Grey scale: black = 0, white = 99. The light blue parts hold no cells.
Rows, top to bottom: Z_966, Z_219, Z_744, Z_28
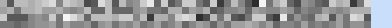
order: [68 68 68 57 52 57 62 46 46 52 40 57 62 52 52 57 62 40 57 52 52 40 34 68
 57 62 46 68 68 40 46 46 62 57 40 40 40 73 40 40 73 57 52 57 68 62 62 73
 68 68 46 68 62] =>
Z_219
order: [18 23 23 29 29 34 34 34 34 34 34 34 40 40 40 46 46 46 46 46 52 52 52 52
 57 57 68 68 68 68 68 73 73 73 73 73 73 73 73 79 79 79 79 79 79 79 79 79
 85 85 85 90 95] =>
Z_966
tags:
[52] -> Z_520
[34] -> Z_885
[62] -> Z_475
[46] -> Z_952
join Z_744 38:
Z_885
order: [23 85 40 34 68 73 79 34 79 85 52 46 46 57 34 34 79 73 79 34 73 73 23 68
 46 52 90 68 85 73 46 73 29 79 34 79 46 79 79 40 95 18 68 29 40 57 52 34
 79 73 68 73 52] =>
Z_966
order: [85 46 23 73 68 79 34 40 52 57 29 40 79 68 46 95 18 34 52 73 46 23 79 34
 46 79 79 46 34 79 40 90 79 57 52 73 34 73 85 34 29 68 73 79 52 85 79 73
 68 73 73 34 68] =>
Z_966

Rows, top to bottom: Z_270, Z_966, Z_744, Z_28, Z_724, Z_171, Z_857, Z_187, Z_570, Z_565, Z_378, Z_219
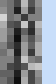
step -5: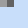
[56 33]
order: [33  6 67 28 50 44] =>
Z_219
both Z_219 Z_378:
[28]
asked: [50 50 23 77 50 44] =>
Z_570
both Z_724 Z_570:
[44]
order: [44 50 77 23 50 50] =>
Z_570

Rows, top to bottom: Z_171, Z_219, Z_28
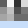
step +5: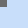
[47]
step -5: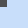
[26]
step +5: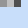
[63 80 36]
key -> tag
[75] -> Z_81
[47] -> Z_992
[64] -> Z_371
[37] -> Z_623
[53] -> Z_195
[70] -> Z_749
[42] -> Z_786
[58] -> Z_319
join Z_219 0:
Z_319

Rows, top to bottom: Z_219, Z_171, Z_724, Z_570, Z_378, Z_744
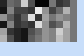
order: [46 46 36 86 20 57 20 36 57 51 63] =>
Z_724
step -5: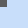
[31]
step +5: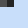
[36 19]
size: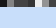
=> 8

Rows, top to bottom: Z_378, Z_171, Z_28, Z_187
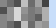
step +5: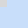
[89]
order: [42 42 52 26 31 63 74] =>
Z_378
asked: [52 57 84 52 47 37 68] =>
Z_28
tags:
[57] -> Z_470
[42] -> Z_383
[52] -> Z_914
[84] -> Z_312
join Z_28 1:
Z_470
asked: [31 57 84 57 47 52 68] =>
Z_171

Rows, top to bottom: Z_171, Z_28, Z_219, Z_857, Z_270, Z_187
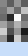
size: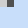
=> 2
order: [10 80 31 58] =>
Z_270
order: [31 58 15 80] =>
Z_187
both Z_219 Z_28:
[41]
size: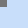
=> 1
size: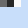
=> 3

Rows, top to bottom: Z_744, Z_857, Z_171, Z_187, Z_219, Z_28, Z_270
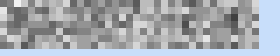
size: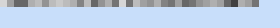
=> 37
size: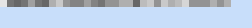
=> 33
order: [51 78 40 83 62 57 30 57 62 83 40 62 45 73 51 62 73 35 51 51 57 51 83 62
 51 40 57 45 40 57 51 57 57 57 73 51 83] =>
Z_187
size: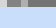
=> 8
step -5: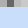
[63 35 68 73]
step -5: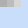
[63 68 78]

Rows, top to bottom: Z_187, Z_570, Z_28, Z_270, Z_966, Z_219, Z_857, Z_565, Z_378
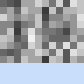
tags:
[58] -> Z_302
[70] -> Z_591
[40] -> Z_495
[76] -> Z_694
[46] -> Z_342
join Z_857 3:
Z_495
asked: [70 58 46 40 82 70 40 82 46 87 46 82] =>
Z_857

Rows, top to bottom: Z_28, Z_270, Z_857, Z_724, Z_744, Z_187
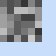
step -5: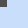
[26]
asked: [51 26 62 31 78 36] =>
Z_187
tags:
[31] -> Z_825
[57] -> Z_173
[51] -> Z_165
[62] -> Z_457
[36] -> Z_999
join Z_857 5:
Z_173

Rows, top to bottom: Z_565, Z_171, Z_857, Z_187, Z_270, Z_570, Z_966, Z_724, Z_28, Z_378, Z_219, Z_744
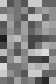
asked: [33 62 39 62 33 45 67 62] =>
Z_187
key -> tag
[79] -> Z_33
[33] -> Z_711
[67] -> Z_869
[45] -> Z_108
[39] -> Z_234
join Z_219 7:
Z_234
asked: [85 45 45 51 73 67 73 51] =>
Z_378

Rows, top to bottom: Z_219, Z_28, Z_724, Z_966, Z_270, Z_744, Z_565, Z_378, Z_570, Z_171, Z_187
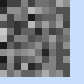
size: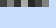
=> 7
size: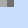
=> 2
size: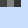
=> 3
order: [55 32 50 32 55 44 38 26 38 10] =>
Z_565
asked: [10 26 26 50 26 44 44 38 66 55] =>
Z_219
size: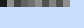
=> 10

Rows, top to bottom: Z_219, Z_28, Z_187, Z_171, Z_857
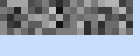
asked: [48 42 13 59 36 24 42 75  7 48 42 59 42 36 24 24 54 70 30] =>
Z_28
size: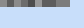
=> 10

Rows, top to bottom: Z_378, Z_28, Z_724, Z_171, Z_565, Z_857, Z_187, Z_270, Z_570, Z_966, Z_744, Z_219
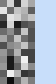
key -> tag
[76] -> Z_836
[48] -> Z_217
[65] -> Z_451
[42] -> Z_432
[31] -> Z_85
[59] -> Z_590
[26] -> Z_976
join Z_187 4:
Z_432
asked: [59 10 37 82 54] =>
Z_966
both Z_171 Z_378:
[82]
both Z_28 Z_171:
[37]
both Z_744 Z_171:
[37]
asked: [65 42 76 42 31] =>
Z_857

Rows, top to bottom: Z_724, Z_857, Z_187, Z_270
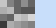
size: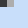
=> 2
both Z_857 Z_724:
[39]

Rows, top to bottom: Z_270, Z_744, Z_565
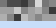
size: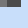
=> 3
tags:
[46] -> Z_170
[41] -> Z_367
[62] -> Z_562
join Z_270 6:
Z_170
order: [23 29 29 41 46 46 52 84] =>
Z_270
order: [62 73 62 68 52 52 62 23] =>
Z_565
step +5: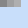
[57 67 73]

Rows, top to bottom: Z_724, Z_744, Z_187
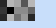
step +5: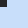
[20]
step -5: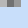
[66 39 54]

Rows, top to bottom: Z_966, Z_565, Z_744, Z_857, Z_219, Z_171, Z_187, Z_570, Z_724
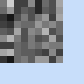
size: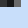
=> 3
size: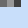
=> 3
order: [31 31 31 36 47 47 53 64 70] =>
Z_171
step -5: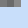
[42 36 48]
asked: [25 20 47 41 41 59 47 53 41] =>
Z_857
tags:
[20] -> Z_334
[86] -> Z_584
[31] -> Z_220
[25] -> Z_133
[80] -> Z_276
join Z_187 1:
Z_133

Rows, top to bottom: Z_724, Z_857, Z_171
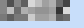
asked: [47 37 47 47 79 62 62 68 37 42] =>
Z_171
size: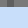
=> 4

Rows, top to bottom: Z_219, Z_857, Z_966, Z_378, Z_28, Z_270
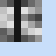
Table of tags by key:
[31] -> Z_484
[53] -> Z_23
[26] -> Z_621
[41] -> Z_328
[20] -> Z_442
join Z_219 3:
Z_621
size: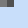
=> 2
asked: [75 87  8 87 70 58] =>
Z_857

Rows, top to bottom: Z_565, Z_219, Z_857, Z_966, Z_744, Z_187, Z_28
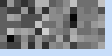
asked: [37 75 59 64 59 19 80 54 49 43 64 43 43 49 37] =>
Z_744
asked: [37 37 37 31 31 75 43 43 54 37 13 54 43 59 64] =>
Z_966
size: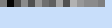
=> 15
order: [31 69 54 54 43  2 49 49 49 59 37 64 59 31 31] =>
Z_857
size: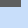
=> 3
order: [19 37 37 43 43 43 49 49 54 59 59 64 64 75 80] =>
Z_744

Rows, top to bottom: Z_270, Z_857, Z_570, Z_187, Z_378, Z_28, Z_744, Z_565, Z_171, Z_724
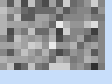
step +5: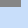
[57 57 57]
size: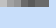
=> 7
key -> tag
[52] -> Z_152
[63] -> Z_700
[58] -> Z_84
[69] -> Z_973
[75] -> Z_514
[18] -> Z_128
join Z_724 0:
Z_84
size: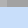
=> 4
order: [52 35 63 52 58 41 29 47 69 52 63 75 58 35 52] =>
Z_565
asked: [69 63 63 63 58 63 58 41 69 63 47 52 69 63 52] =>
Z_171
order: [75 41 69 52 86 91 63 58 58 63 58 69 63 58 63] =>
Z_187

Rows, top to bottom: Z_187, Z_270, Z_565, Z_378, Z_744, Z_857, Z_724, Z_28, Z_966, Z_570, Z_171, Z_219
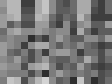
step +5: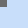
[47]
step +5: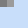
[53 65]
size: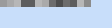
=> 13
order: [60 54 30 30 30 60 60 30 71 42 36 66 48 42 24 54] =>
Z_570
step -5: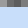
[55 37 31 43]

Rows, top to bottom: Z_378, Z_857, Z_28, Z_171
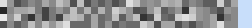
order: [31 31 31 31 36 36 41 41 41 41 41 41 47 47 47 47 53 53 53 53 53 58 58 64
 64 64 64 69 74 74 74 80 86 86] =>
Z_171
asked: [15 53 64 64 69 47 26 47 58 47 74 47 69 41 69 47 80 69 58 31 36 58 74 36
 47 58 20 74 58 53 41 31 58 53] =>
Z_857
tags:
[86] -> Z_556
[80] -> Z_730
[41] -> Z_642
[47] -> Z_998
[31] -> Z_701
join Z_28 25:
Z_730
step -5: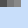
[26 42 48]

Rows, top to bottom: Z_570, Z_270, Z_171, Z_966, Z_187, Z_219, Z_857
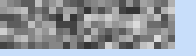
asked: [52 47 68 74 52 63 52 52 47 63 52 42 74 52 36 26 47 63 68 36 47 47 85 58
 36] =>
Z_219
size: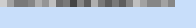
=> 25
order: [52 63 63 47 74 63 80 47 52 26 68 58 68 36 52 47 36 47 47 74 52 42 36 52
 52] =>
Z_187

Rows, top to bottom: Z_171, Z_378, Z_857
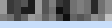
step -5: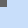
[34]
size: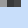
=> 3
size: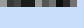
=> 11
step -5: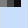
[44 22  1]
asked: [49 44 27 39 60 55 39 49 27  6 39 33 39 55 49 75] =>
Z_857
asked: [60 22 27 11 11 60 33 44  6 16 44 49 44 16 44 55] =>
Z_378
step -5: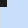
[6]

